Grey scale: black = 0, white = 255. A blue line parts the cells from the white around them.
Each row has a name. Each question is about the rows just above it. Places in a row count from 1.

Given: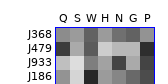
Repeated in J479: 184
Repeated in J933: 68
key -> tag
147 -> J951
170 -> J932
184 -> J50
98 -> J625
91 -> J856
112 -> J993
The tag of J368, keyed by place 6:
J625
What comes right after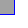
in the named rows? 68
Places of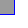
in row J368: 2 4
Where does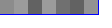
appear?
J368
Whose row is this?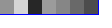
J186

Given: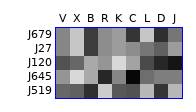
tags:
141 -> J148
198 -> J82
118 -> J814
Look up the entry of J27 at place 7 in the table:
J814
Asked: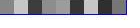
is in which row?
J679

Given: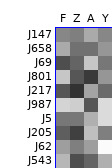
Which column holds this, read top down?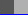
A
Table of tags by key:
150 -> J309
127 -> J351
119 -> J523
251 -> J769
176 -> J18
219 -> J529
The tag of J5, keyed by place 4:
J529
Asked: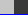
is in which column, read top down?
A
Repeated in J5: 119
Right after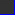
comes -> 164
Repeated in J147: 135
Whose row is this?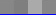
J147

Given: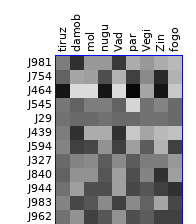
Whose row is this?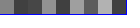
J594
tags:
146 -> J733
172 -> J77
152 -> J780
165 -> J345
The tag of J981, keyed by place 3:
J780
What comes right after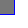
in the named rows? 98
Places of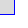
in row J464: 2 3 5
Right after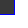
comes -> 172
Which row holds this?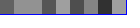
J840

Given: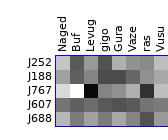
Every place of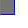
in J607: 1 7
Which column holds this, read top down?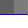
Buf

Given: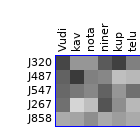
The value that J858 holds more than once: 170
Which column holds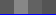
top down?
niner
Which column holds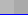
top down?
telu

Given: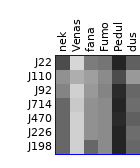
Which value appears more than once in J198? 103
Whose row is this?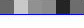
J714

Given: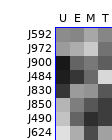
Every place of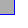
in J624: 2
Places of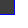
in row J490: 4
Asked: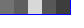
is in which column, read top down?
T
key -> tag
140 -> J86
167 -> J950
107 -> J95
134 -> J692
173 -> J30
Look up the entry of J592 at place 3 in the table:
J950
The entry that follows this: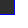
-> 61
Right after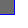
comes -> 216

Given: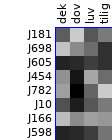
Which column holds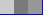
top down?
tilig
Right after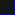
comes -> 166
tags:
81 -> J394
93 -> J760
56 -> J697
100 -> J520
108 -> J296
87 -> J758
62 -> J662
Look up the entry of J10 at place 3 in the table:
J758
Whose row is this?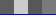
J181
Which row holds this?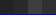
J605
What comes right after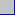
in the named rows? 138
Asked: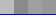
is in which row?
J166

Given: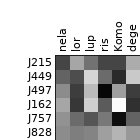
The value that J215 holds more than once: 69
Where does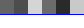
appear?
J449

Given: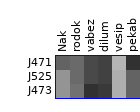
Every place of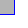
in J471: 5
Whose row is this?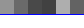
J525
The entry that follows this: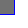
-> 49
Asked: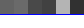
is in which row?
J471
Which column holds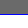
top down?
rodok
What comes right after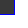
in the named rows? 174
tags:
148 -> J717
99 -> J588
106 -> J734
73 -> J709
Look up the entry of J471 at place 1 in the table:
J588

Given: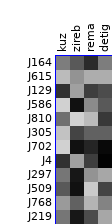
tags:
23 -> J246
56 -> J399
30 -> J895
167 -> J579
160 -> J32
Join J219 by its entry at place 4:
J579
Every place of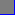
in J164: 1 4
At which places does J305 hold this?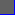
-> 3 4

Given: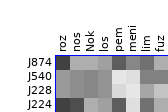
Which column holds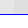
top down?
meni
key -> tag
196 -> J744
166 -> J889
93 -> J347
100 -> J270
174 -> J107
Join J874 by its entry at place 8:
J107
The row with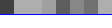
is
J874
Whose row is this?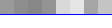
J228
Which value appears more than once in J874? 174
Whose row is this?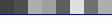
J224

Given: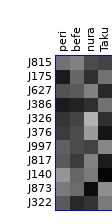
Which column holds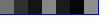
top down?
Taku
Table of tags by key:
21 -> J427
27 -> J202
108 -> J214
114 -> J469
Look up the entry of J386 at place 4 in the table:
J469
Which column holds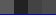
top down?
befe
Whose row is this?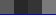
J322
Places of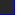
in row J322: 2
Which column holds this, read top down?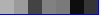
nura

